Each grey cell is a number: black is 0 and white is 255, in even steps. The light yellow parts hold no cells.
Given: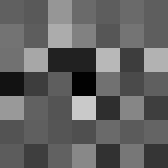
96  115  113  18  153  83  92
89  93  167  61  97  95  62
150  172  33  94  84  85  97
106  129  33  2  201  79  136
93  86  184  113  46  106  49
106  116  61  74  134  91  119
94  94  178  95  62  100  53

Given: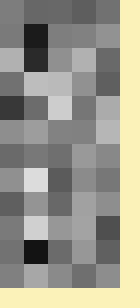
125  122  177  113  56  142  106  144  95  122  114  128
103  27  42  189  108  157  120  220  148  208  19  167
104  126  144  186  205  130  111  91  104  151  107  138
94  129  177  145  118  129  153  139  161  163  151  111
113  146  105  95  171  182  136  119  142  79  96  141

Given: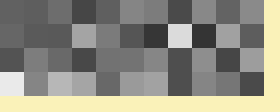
97  102  83  234
94  90  125  133
109  89  105  183
70  164  72  165
95  123  114  104
133  85  115  154
124  54  134  162
74  219  78  78
136  52  142  133
99  161  70  118
138  93  157  74

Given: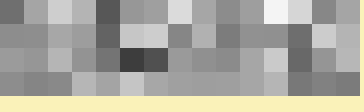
111  141  155  141
165  142  150  133
206  167  181  137
180  157  147  182
87  99  116  164
151  198  61  197
159  205  80  167
219  134  154  160
166  177  144  158
140  124  139  159
158  145  166  166
244  144  202  181
214  110  104  120
135  204  149  129
165  180  183  123

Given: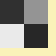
48  234
148  39

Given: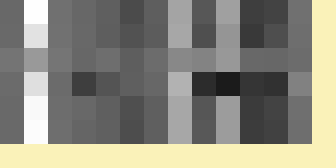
104  105  116  107  105  105
254  226  153  223  249  252
112  113  117  107  109  110
103  104  103  62  104  101
95  94  110  84  95  96
75  82  94  95  79  77
94  92  108  103  95  95
164  167  136  178  167  167
87  79  131  44  86  88
160  149  152  27  156  156
62  57  104  53  59  60
67  78  103  49  67  65
112  110  108  129  111  110
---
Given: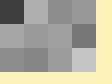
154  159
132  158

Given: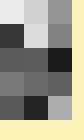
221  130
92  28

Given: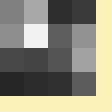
242  95
68  85

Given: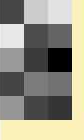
76  101
58  1

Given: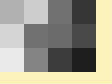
114  106
132  61

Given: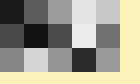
18  75
213  150
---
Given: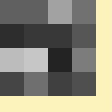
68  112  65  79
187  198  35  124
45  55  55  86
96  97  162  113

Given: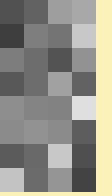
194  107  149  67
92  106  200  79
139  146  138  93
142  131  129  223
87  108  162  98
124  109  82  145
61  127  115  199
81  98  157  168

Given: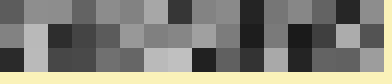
42  186  71  73  112  102  186  192  33  96  51  169  36  99  97  157
130  185  45  68  91  152  128  134  160  124  29  122  26  63  172  83
92  142  141  99  140  130  167  54  131  138  36  118  135  99  38  141

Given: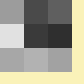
167  178  162
225  58  47
156  74  95

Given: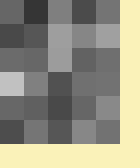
77  117  86  135  114
103  96  73  102  137
193  128  81  112  114
107  103  156  98  111
73  86  158  134  160
102  53  127  75  116

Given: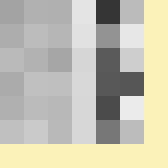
192  202  185  215  119  188
176  187  184  215  75  235
171  192  191  216  88  86
186  178  166  214  90  206
173  188  182  225  147  231
163  177  176  228  53  187

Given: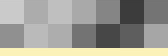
144  186  173  115  71  94  166
202  172  191  169  133  60  116

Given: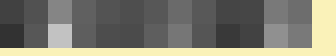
50  87  194  94  77  75  94  118  85  57  66  144  121
65  81  133  96  83  78  87  106  88  69  70  121  109
